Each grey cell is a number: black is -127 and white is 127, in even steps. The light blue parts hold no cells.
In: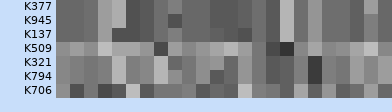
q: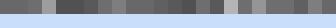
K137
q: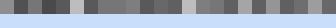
K706
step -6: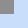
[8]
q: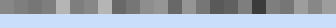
K321
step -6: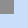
[8]
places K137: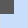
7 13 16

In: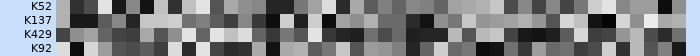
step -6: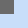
[-27]
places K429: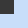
16 20

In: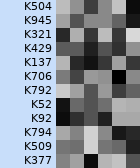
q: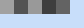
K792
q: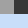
K137
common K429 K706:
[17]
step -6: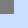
[-10]

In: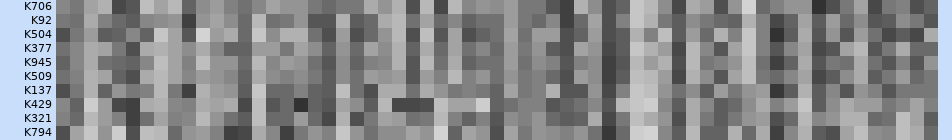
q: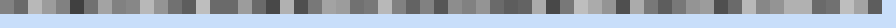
K321
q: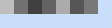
K945
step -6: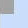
[29]

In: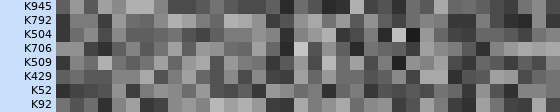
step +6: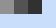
[ 23 -38 -72]
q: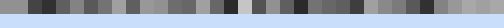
K706
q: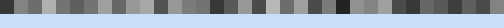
K509
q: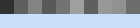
K706
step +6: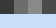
[-65 -12  15 -46]

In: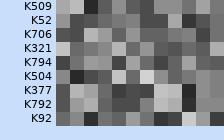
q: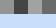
K794
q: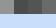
K52
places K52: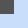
3 11
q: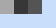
K52
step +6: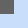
[-22]

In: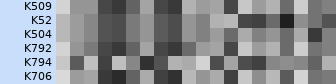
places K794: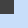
4 15
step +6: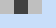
[ 69 -56  69]

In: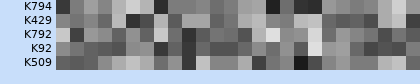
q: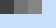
K509
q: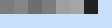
K794
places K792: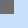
9 13 20
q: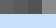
K92
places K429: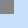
1 3 16

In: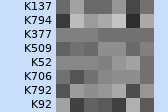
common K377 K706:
[-14]
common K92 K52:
[34]
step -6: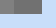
[ -6 -20 -20]
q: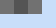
K706
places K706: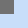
1 3 7
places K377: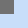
4 5 6 7
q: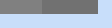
K377

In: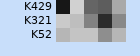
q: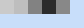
K321
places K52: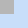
1 5

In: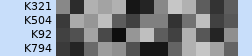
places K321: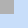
3 5 10
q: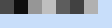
K92
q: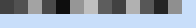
K92
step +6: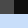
[ -48 -107]
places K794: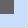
9 13

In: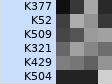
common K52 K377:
[-71]
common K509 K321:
[33]
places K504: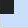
1 2 3
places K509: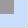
3

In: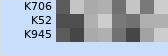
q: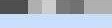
K52
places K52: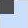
1 2

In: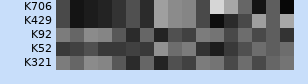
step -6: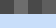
[-60 -24 -60 -39]
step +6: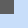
[-27]

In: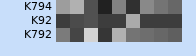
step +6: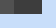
[-40 -60 -60]
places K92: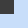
1 4 5 7 8 9
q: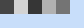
K792
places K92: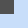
3
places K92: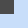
2

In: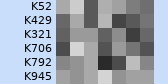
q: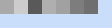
K52
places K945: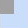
1 6 7
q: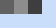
K321

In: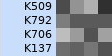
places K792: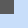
2 3 4
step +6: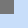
[-3]

